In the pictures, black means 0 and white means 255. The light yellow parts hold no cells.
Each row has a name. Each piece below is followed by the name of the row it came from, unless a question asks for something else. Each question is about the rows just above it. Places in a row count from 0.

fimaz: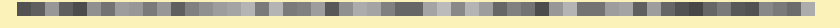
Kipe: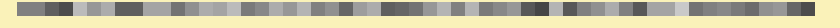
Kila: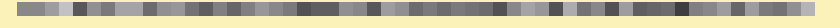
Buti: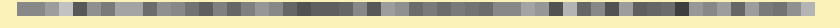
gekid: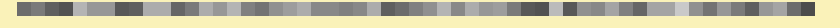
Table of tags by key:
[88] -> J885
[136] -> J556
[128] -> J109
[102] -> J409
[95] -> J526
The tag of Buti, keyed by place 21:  J526
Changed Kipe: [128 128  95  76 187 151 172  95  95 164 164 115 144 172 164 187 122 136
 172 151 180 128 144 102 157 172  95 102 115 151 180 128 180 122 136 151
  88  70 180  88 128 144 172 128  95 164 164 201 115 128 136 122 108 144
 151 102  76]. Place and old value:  44, [88]
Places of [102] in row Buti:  15 19 23 40 45 51
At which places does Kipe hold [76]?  3 56

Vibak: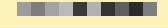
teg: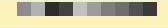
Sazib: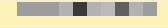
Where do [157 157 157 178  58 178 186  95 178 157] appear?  Sazib
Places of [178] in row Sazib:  3 5 8

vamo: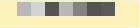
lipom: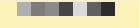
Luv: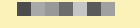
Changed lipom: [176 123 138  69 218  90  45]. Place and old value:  5, [96]
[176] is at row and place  lipom, 0
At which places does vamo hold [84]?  2 5
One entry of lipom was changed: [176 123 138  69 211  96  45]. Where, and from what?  4, [218]
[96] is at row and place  lipom, 5
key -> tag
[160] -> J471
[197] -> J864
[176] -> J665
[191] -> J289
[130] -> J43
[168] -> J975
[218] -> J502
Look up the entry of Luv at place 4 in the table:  J864

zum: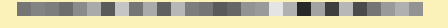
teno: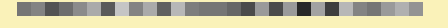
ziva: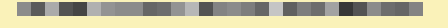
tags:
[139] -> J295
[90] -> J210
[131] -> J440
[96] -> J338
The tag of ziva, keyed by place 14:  J440
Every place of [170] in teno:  5 9
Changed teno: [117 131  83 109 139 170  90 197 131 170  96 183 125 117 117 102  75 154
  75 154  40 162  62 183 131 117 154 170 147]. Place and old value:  27, [176]
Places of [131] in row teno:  1 8 24
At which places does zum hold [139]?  4
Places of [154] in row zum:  17 26

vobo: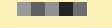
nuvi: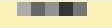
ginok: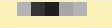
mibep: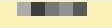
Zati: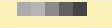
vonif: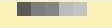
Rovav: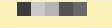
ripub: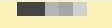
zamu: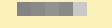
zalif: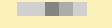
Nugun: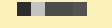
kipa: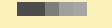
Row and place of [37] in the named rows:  vobo, 3
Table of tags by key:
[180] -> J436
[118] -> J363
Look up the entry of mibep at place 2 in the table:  J363
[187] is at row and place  vonif, 3
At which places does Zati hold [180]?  1
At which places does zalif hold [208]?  0 1 4
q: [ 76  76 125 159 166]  kipa
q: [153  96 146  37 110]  vobo

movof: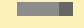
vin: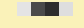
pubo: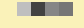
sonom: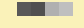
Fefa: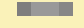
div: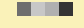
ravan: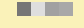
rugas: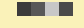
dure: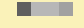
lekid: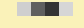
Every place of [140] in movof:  0 1 2
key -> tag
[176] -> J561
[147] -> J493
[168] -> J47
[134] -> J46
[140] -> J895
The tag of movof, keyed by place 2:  J895
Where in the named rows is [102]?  movof, 3

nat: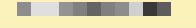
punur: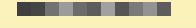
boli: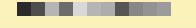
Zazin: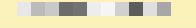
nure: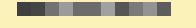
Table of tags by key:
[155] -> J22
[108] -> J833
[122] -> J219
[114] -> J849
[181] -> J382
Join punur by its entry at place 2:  J849
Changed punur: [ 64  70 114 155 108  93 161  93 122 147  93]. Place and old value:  7, [86]
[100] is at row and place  nat, 5
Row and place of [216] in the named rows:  boli, 4
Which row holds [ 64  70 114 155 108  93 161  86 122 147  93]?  punur
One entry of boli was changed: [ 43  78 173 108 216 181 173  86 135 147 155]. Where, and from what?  2, [181]

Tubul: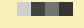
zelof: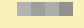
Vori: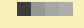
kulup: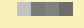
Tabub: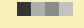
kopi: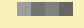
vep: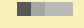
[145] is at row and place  zelof, 3
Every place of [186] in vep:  2 3
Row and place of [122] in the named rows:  kulup, 1
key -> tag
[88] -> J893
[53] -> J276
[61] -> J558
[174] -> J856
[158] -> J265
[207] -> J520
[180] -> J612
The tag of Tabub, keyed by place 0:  J276

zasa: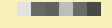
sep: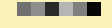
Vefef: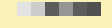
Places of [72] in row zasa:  5
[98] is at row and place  zasa, 2
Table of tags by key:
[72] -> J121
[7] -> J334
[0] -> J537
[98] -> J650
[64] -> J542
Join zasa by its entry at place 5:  J121
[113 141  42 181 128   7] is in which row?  sep
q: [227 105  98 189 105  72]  zasa
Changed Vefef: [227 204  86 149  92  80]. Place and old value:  2, [92]

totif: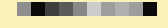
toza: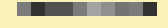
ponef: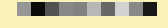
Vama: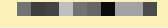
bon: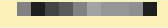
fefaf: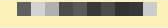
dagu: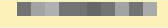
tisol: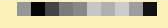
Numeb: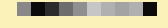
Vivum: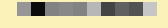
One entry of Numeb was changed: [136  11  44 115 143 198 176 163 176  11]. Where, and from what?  3, [109]
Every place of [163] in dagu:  1 7
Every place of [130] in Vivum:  2 4
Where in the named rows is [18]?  tisol, 9
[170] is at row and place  dagu, 9
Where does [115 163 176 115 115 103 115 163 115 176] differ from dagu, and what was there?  9, [170]
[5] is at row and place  tisol, 1

